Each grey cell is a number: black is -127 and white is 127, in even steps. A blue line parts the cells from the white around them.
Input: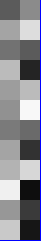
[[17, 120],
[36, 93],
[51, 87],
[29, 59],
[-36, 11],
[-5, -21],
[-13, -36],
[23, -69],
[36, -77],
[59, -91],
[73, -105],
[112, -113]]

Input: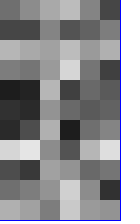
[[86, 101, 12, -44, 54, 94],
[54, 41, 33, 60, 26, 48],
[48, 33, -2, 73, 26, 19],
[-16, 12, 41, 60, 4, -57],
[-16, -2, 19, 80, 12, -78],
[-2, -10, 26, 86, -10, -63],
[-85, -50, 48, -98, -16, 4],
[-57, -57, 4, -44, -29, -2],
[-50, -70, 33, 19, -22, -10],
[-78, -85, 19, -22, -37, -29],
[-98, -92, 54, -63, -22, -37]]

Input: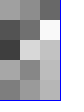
[[-65, 88, 66],
[-1, 26, 54],
[32, 13, -23],
[39, 7, 60],
[-44, -15, 121]]

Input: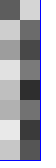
[[-34, 85],
[97, -5],
[49, -13],
[78, -20],
[71, -42],
[29, -55],
[105, -69],
[63, -81]]

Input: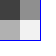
[[49, 114],
[-63, 15]]

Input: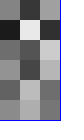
[[-100, 105, -79],
[-29, 60, -17],
[11, 46, -9],
[-17, -43, 76],
[19, -57, 54],
[4, -72, 32]]

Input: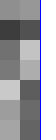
[[-14, 67],
[-6, 45],
[15, 23],
[29, -21],
[37, -27],
[73, -34],
[-66, -46]]

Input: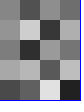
[[20, 78, -72, 47],
[40, 55, -38, 62],
[-53, -31, 97, -94],
[6, -46, 14, -17],
[-2, -80, 26, -10]]

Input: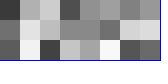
[[-35, 114, -61, 69, 37, 120, -42, -21],
[-15, 99, 62, 9, 9, -15, 85, 92],
[-69, 49, 77, -48, 17, 31, 1, 24]]
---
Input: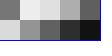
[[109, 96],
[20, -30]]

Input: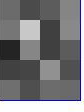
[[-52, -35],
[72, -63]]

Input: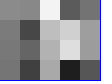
[[8, 115],
[-56, 62]]

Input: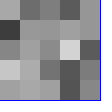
[[-18, -1],
[24, 22]]

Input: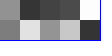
[[-74, -60],
[98, 20]]

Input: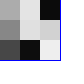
[[100, -116],
[96, 82]]

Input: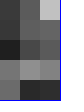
[[-36, 65],
[-33, -27]]
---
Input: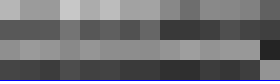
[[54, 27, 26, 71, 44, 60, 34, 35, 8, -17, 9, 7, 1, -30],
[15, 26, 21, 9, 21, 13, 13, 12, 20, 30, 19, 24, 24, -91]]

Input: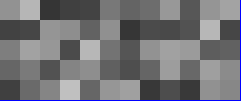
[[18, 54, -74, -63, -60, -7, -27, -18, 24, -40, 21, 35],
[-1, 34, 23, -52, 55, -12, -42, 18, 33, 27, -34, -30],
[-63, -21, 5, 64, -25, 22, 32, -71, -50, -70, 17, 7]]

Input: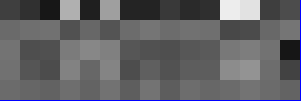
[[-64, -79, -104, 48, -96, 31, -91, -92, -70, -85, -80, 109, 98, -65, -51],
[-12, -49, -47, -4, 7, 0, -41, -46, -48, -40, -37, -7, -2, -13, -105],
[-20, -25, -29, -17, -28, -13, -33, -12, -34, -18, -24, -20, -12, -20, -28]]

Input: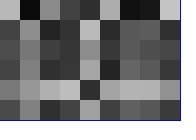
[[56, -116, 11, -62, -80, 45, -110, -104, 68],
[-50, -8, -64, -73, 12, -71, -38, -49, -57],
[-7, 23, 48, 61, -80, 36, 51, 50, 17]]

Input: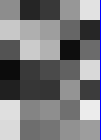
[[13, -90, -71, 23, 98],
[-44, 75, 50, -113, -20],
[-95, -73, -75, 20, -67],
[90, -17, -10, 17, 29]]

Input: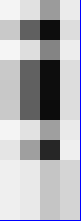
[[116, 97, 27, 107],
[117, 94, 4, 109],
[72, -31, -114, 93],
[116, 98, 31, 106],
[111, 105, 69, 85],
[111, 105, 69, 84]]

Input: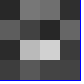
[[-87, -8, -16, -80],
[-84, 58, 81, -68]]
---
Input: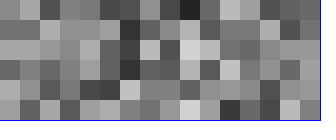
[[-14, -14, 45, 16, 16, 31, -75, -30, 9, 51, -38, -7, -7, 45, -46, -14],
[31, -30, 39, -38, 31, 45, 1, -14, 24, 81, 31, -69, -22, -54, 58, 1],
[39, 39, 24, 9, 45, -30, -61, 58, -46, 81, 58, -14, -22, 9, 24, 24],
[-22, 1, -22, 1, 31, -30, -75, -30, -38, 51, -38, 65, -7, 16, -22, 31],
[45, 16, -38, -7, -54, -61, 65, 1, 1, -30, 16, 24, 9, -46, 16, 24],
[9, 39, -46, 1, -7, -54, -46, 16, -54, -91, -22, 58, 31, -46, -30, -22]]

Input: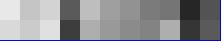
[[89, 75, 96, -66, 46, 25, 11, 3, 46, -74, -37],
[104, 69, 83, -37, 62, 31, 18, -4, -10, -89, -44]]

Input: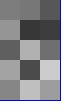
[[35, -52, 76],
[6, 63, 29],
[-32, 49, -16],
[-2, -8, -40],
[21, -72, -66]]

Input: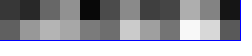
[[-31, 24, 52, 39, -4, -17, 75, 31, -11, 120, 88, -38],
[-72, -87, -24, 17, -119, -52, 10, -64, -58, 46, 3, -106]]

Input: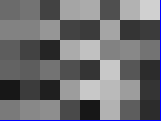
[[2, 2, 22, -61, -68, 37, -75, -68],
[-5, 8, 14, -54, -104, 50, -34, -83],
[-28, -34, -12, -48, -75, 72, -41, -83],
[-20, -12, -61, 37, 43, -48, 50, 80],
[-34, -61, -90, 43, 65, 2, 8, -12],
[-104, -68, -96, 29, 72, 58, 29, -75]]

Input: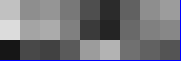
[[92, 36, 43, 0, -69, -91, -22, 0, 7],
[65, 14, 21, -7, -49, -84, -30, 14, 28],
[-105, -55, -62, -37, 28, 51, -15, -30, -43]]
